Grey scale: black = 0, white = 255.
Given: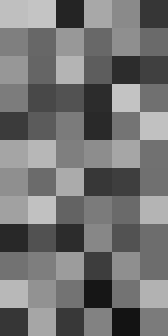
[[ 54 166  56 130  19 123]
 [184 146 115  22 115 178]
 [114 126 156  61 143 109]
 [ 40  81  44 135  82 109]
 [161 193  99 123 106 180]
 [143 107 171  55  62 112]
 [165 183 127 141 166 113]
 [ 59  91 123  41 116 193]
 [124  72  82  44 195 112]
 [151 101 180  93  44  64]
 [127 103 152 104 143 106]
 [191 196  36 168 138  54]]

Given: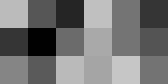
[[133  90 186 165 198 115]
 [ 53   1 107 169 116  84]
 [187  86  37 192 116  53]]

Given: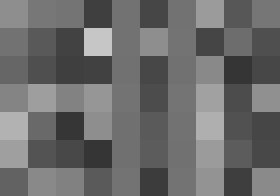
[[ 98 137 129  90 115  60 115 147  62 138]
 [159  83  72  53 112  92 113 155  92  72]
 [178 105  54 142 112  90 114 175  81  70]
 [132 158 130 150 115  76 116 161  76 144]
 [102  79  63  65 113  71 113 137  53  71]
 [114  89  66 198 114 142 115  69 109  79]
 [142 119 116  63 114  70 114 155  87 118]]

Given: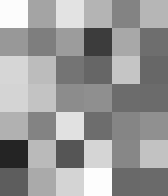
[[ 93 170 212 253 105 106]
 [ 36 186  85 213 135 194]
 [177 131 225 109 133 144]
 [212 195 140 143 108 107]
 [214 188 116 102 197 103]
 [152 126 156  60 168 110]
 [252 164 227 180 131 182]]

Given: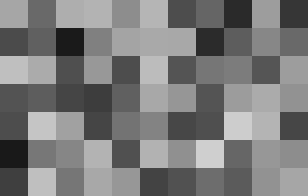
[[ 63 191 118 168 151  67  81 109  91 146 166]
 [ 25 119 134 179  80 178 144 207 102 151 141]
 [ 77 197 161  69 115 131  71  79 205 180  70]
 [ 83  93  69  61  96 168 150  84 156 171 146]
 [191 171  79 152  77 188  84 118 124  85 157]
 [ 75  96  26 128 164 169 168  43  93 135 105]
 [166 105 174 179 141 181  77 101  42 157  54]]

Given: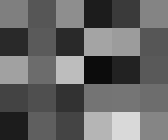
[[ 28  95  68 181 217 133]
 [ 67  79  50 116 117 109]
 [161 108 189  12  34  89]
 [ 41  90  41 164 156  86]
 [127  86 142  28  58 132]]

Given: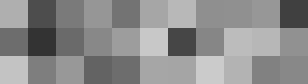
[[195 126 152  99 109 166 165 203 179 129 136]
 [109  51 106 136 157 200  70 134 188 183 145]
 [175  77 122 150 115 166 184 143 144 151  64]]
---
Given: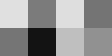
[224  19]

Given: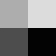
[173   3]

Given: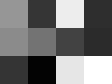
[150 115 230]

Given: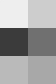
[238 112]

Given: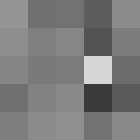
[149 127 123  58 136]

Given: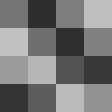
[116 111  83 147]
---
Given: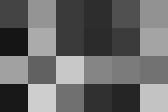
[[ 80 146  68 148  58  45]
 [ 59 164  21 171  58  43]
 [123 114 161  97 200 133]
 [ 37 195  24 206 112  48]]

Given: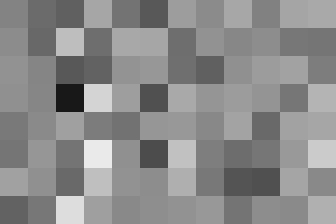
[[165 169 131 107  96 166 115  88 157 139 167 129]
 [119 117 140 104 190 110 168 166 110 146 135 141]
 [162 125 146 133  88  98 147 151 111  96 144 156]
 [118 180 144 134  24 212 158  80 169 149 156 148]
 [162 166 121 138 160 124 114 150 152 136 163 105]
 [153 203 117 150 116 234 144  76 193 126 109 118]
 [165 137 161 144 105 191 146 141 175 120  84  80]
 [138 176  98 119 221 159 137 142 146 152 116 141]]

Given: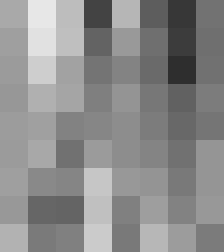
[[ 55 114 169 231 189  67 182  93]
 [ 60 111 159 225 191  99 153 111]
 [ 46 113 155 206 162 116 131 106]
 [ 97 124 151 176 165 127 148 119]
 [104 117 156 160 130 134 141 124]
 [113 149 155 168 113 155 141 132]
 [121 149 159 137 133 198 152 148]
 [130 152 152 102 100 192 128 158]
 [156 123 178 122 128 203 121 183]]

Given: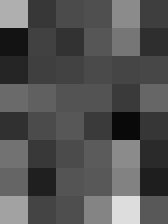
[[139  62 175  55  75  79]
 [118  46  19  65  50  86]
 [ 69  71  37  63  66  74]
 [ 58 102 106  96  83  83]
 [  9  54  48  75  87  58]
 [139  42 114  56  75  91]
 [130  30 101  31  84  88]
 [221  88 162  68  78 132]]

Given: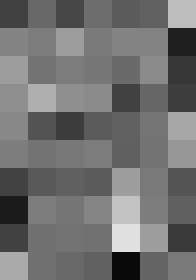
[[ 97 189  65 104  71 109  91]
 [131  31 132 124 157 122 131]
 [139  55 157 115 124 119 106]
 [102  62 142 175 143 139  65]
 [116 167 136  83  60  91  97]
 [115 151 125 115 120 124  96]
 [121  84  66  89  96  91 158]
 [125  96  28 124 117 133 195]
 [158  58  65 112 115 113 224]
 [101 121 170 112 105  97  10]]

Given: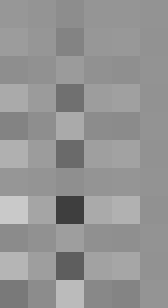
[[149 147 151 148 141 149]
 [152 146 156 150 131 151]
 [143 147 142 145 155 145]
 [160 146 170 155 112 157]
 [139 147 131 142 170 140]
 [162 146 176 156 106 159]
 [149 147 150 148 143 148]
 [177 145 201 165  62 170]
 [143 147 139 145 158 144]
 [166 146 181 158  94 162]
 [132 148 121 140 187 136]]
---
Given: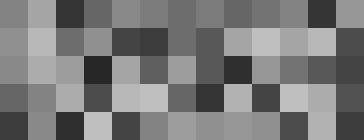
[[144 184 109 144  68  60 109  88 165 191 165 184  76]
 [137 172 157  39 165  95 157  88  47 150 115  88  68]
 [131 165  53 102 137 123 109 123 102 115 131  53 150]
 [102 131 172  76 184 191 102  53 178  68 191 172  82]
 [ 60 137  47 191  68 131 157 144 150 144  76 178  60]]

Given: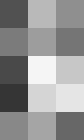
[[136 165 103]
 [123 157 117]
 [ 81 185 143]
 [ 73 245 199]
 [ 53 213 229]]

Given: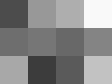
[[168  60  90 194]
 [110 118 104 132]
 [ 76 152 174 249]]

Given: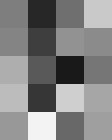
[[188  54 207 166]
 [174  89  25 118]
 [152 243 104 159]
 [132  62 146 139]
 [126  39 111 201]]

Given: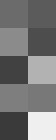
[[139  77]
 [126 120]
 [107  91]
 [ 65 178]
 [ 58 239]]

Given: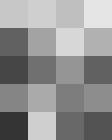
[[199 207 191 229]
 [133 170 125 141]
 [ 97 163 215 177]
 [ 70 112 149  97]
 [ 52 207 104  83]]

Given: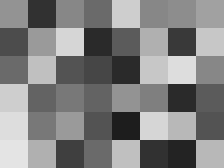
[[228 176  63 106 192  49  35 184]
 [221 120 154  83  29 214 184  83]
 [206  99 120  99 147 127  42  91]
 [147  49 135 106 206 135 141 161]
 [106 192  83  70  42 199 221 135]
 [ 76 154 214  42  91 176  57 199]]

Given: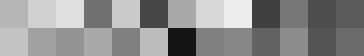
[[195 161 148 169 128 188  20 128 135  99 141  84 107]
 [182 208 224 113 202  71 169 216 237  64 120  78  91]]
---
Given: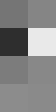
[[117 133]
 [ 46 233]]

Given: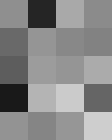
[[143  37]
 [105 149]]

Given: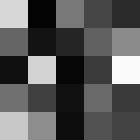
[[215   3]
 [101  19]]

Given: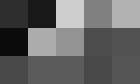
[[ 46  24]
 [ 11 172]]

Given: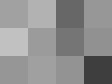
[[161 178]
 [193 155]]

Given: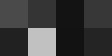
[[ 74  52]
 [ 33 193]]

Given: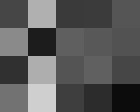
[[ 70 176]
 [138  28]]

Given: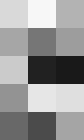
[[217 247]
 [166 118]]

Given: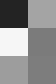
[[ 35 164]
 [246 123]]
